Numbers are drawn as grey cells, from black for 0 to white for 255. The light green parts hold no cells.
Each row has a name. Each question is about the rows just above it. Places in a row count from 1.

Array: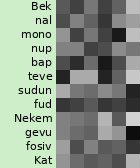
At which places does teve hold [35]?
1 4
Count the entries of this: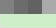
4

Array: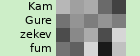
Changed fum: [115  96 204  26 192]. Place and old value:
3, [214]
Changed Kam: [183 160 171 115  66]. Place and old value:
4, [106]
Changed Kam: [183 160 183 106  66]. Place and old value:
3, [171]

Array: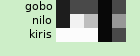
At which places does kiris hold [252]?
1 2 3
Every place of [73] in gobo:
2 3 5

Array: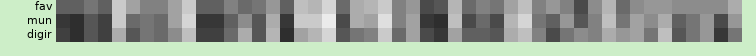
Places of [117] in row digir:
7 22 37 43 46 49
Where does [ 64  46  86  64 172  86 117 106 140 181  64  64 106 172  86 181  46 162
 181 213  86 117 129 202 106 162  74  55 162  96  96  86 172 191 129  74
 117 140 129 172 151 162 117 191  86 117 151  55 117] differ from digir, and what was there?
10, [191]
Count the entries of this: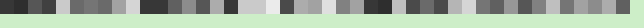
45
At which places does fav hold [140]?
39 42 45 46 47 48

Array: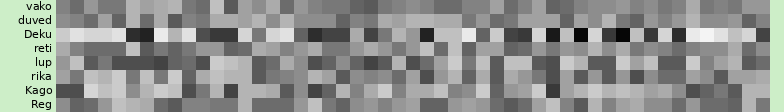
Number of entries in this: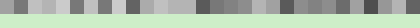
30
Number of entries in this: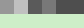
6
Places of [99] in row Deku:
18 31
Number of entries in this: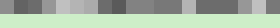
20
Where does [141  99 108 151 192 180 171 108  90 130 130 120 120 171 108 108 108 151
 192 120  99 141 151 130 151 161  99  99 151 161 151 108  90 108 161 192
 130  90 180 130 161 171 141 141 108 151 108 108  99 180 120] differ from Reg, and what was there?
14, [180]
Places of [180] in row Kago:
7 12 14 15 21 38 40 42 50 51
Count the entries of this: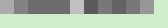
11

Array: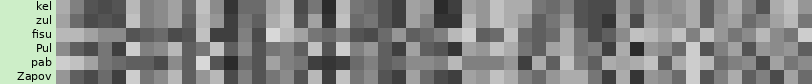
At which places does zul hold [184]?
11 30 53
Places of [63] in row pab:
19 21 34
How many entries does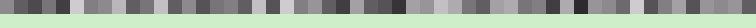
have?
54
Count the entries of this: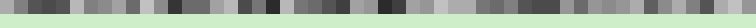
54
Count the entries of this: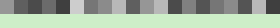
20
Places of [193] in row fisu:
11 33 42 45 47
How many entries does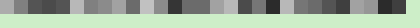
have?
29

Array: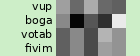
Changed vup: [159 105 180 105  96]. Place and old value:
3, [171]
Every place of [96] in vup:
5

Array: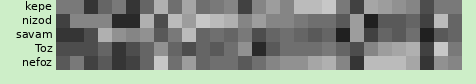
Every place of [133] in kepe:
13 15 17 26
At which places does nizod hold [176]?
7 13
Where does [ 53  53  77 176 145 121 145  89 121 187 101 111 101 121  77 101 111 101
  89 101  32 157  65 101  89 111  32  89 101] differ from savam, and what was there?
6, [133]

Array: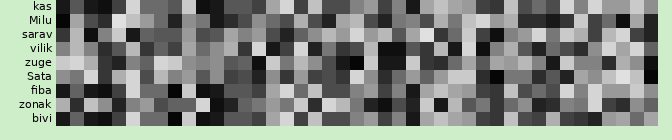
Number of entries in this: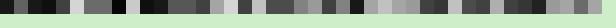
43
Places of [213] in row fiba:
6 17 37 39
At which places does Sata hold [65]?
13 19

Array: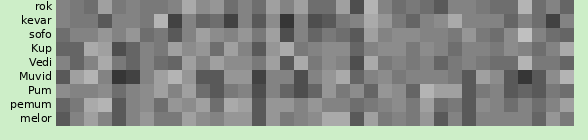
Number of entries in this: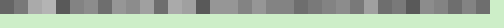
35
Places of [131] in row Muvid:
4 7 16 17 19 23 26 27 28
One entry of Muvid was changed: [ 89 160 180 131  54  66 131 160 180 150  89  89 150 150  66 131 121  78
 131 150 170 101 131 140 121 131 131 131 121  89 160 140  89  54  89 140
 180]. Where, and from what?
17, [131]

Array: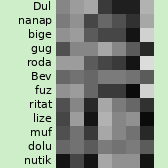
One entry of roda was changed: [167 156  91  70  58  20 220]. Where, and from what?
1, [156]
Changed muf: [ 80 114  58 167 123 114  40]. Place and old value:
5, [134]
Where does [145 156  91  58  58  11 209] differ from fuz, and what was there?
3, [103]
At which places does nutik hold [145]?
5 6

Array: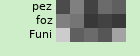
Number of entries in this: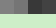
4
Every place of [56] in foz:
3 5
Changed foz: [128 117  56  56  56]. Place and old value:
4, [66]
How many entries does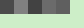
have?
5

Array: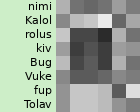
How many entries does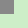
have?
1
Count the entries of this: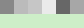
6
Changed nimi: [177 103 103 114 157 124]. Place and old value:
2, [114]
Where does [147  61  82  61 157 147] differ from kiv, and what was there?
1, [157]

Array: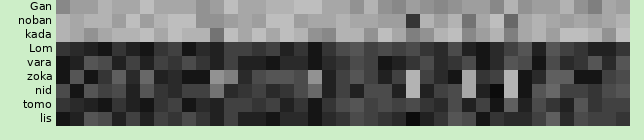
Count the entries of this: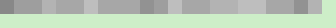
23
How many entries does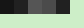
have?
5

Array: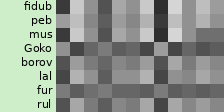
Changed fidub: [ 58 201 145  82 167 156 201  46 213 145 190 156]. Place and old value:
6, [145]
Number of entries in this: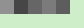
5
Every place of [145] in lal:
3 5 6 9 12
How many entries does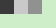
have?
3

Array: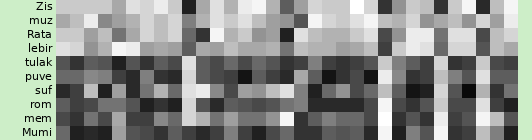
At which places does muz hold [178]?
6 11 25
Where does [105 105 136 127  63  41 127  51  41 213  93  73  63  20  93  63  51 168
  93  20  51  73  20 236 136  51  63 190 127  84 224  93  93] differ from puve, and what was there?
17, [41]
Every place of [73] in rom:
3 15 23 25 29 30
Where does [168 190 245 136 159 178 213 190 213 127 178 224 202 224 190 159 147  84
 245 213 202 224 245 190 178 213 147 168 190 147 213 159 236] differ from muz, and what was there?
3, [236]

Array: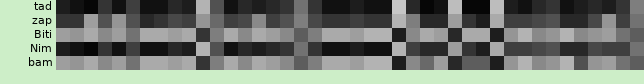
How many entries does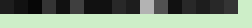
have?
17
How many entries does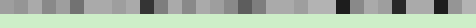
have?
34
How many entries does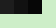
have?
3

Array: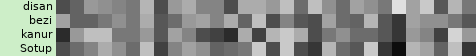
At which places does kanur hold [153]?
2 7 26 30
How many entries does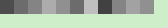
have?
11
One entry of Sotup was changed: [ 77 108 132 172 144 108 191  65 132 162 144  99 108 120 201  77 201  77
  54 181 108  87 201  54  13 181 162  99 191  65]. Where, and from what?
30, [54]
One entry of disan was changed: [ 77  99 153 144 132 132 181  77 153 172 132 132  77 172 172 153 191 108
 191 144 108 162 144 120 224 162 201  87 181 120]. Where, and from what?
6, [120]

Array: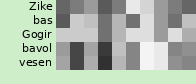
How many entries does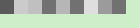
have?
9
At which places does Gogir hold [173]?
10
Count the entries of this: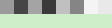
8
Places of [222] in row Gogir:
6 7 9

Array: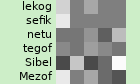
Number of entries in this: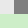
2
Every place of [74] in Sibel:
1 3
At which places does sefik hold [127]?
2 3 4 5
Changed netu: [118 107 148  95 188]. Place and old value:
2, [118]
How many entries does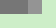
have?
3
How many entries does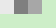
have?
3

